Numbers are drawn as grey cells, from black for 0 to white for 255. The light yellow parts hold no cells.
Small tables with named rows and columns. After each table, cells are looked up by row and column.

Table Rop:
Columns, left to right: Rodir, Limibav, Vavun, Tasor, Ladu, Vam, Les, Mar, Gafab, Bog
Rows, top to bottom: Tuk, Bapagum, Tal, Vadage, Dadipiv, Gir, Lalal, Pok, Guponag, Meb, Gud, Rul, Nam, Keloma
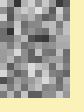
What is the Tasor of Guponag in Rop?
142
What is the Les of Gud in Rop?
201
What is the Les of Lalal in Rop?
138
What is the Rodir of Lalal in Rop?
161
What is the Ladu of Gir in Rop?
83
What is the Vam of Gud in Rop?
126
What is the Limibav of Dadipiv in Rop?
51
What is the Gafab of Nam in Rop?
117
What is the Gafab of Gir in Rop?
174
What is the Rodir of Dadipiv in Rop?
110
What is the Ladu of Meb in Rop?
218
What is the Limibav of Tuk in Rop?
149
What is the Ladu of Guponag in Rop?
100
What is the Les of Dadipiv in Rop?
112
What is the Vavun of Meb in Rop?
149

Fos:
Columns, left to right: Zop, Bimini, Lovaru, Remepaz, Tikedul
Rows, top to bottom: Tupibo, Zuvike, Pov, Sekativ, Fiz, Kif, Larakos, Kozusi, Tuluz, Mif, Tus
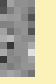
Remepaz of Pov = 132
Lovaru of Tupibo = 143
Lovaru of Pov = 155
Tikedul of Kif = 140
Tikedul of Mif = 148
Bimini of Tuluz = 138
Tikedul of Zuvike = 116
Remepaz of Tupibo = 144
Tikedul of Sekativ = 121
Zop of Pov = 159
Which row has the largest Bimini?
Kif

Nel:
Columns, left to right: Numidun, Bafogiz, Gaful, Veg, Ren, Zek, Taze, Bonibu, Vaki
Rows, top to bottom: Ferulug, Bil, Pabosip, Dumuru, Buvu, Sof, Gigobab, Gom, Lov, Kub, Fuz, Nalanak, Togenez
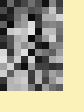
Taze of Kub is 65
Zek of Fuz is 174
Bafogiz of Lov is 120
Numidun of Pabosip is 24
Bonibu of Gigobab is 129
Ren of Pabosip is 10
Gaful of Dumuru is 137
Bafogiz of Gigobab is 83

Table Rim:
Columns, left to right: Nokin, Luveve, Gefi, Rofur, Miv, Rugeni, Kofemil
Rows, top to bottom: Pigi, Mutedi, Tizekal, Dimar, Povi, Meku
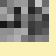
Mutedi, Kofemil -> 157
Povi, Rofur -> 171
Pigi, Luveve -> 133
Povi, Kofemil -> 91
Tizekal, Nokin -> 143
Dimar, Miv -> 59
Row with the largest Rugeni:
Pigi

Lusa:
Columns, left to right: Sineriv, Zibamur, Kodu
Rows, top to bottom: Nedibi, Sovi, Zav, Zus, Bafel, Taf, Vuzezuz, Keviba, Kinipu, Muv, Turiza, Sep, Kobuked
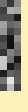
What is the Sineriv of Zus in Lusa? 163
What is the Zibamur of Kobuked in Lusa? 188
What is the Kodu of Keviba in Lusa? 104
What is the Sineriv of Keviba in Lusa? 53
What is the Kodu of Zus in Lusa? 116
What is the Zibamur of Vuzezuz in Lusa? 18
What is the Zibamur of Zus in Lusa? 102
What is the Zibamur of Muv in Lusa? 25
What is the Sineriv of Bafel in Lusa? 150
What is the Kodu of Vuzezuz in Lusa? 117
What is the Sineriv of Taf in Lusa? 65
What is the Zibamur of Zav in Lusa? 79
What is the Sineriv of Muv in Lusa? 197
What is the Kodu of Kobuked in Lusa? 65
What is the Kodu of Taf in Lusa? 141
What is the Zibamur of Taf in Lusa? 19

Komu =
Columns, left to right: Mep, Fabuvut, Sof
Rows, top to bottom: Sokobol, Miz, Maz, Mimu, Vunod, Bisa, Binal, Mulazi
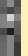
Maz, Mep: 128
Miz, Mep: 91
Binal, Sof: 58
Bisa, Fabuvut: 133
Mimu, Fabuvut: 139
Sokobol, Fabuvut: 139
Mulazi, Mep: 106
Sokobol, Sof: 79
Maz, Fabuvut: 210
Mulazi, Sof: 59
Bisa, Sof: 79
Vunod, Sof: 93

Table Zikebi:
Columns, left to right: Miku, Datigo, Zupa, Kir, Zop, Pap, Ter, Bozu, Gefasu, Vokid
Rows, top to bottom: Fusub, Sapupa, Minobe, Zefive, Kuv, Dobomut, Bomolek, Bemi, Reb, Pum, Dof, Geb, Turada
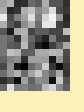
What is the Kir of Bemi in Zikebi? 94
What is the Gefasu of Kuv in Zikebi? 69
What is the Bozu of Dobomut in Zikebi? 121
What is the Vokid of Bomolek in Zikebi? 168
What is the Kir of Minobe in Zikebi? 162
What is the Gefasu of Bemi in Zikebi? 178
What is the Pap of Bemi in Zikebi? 169
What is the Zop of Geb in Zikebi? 98
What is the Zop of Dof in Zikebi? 164
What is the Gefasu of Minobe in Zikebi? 152
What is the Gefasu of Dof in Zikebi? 168
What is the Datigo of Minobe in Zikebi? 75
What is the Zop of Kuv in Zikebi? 68
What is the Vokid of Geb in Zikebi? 84
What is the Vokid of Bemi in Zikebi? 74
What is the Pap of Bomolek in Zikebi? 31
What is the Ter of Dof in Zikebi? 136

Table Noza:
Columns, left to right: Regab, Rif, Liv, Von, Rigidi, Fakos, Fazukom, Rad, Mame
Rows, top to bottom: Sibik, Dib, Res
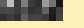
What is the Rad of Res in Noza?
26
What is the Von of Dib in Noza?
78
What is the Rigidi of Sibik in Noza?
59
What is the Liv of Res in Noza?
48
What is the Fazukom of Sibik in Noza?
154
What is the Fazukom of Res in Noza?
59
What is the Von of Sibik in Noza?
124
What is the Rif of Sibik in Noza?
192
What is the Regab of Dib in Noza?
71

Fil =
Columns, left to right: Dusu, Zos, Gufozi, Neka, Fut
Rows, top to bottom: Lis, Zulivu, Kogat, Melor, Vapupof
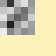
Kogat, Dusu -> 224
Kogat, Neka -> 123
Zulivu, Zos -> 210
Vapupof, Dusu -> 236
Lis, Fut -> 151
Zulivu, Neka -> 111
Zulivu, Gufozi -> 148
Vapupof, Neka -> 141
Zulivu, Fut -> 164
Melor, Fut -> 160
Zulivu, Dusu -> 197
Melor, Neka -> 200
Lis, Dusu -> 156
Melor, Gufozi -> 152
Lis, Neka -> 221
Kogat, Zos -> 142
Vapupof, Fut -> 155
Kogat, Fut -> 205
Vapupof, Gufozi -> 170
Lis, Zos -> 52

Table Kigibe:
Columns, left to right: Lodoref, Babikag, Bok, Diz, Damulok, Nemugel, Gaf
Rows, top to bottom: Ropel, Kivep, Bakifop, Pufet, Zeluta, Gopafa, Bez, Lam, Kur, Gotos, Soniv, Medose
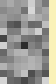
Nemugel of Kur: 167
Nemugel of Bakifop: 172
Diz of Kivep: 115
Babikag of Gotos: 153
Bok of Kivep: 152
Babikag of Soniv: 115
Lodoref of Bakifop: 156
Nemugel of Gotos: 171
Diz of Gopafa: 119
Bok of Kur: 157
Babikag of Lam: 156

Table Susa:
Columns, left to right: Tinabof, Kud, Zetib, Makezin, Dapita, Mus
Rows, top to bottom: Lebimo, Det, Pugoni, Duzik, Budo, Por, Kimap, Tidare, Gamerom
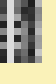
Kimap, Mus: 159
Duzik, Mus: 165
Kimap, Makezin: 129
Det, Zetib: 110
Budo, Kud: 220
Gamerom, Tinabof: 37
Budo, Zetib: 173
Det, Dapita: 51
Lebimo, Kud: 220
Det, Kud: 220
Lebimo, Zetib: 122
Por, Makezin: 126

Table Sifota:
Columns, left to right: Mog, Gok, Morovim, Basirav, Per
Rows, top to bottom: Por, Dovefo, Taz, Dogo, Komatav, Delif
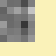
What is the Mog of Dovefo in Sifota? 99
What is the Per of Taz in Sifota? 142
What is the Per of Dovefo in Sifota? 194
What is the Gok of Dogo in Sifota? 107
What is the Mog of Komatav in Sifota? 133
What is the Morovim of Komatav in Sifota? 124
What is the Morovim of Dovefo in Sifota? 161
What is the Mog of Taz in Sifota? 108
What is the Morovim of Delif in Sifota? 131
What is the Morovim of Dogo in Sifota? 114
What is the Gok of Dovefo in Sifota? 138
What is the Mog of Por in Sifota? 138
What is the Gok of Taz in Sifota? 106

